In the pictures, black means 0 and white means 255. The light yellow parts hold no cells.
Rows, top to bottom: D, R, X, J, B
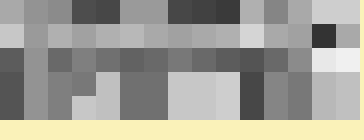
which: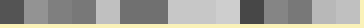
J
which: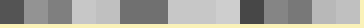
B

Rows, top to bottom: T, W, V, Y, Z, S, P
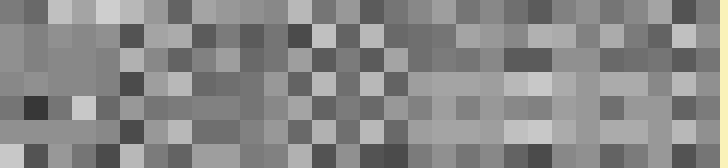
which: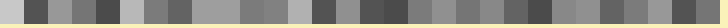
P
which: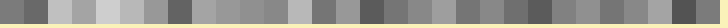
T
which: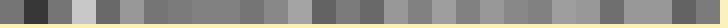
Z
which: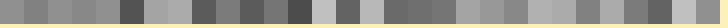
W

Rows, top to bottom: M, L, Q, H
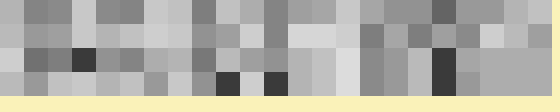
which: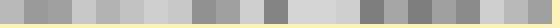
L
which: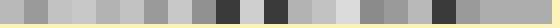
H
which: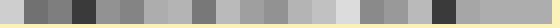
Q

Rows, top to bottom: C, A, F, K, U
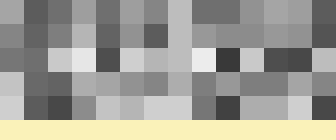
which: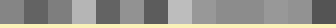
A
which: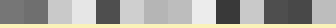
F
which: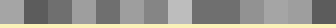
C

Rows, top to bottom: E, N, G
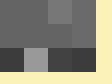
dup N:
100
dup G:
60
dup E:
100
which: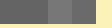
E

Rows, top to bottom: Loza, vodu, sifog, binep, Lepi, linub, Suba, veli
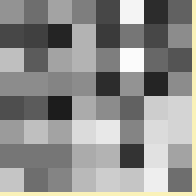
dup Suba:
118
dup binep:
140
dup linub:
219
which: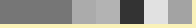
Suba
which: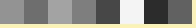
Loza

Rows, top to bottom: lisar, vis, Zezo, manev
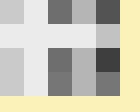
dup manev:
118
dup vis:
235
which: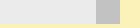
vis

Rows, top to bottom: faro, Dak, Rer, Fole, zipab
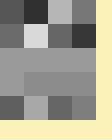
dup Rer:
155
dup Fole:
140
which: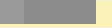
Fole
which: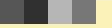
faro

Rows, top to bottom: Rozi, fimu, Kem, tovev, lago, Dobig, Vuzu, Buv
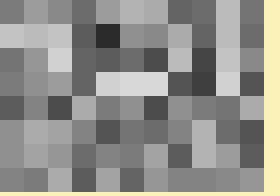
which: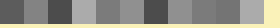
lago
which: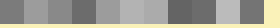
Rozi

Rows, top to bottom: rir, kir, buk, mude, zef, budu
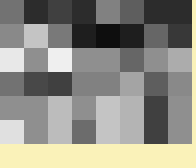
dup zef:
143
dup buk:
143
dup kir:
30
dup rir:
44

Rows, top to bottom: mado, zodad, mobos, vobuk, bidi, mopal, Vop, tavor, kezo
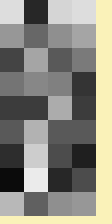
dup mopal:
89
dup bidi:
60
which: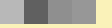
kezo

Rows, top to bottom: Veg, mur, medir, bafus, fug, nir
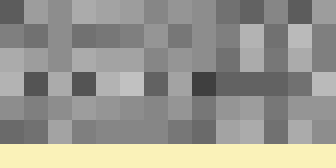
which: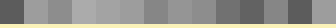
Veg
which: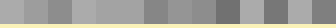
medir
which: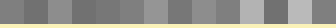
mur
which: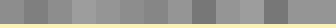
fug

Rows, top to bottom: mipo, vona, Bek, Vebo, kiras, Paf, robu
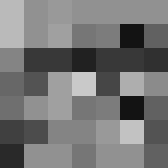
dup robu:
145
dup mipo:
145
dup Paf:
132
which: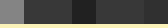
Bek
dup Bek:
56

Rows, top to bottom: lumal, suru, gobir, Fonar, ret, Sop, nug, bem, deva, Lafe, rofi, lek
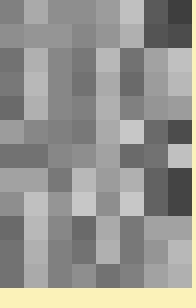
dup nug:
114
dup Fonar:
184

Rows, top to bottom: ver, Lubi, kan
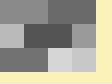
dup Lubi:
85
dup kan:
115
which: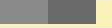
ver
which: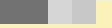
kan

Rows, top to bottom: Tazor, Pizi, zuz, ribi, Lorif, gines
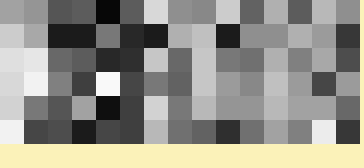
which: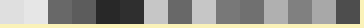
zuz
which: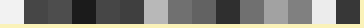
gines
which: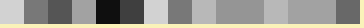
Lorif
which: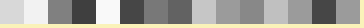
ribi

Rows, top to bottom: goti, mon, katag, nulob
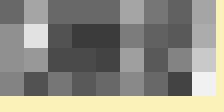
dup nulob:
104
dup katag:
74
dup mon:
59
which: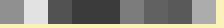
mon

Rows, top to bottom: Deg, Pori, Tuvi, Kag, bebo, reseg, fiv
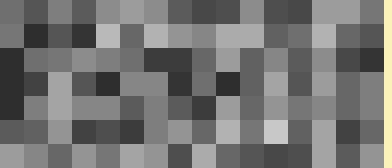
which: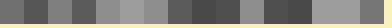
Deg
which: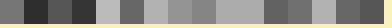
Pori

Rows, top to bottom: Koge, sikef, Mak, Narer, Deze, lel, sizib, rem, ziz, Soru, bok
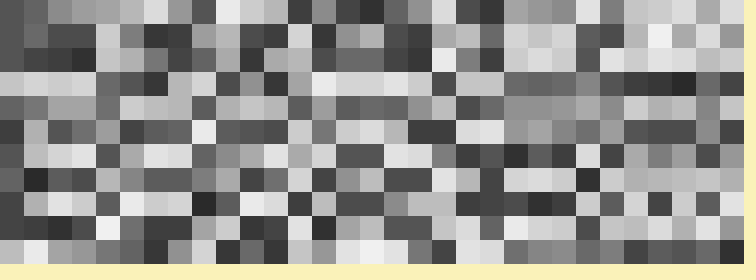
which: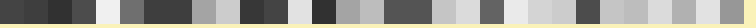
Soru
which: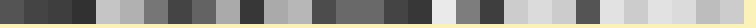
Mak
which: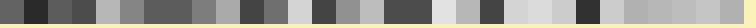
rem
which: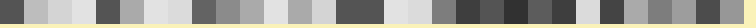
sizib

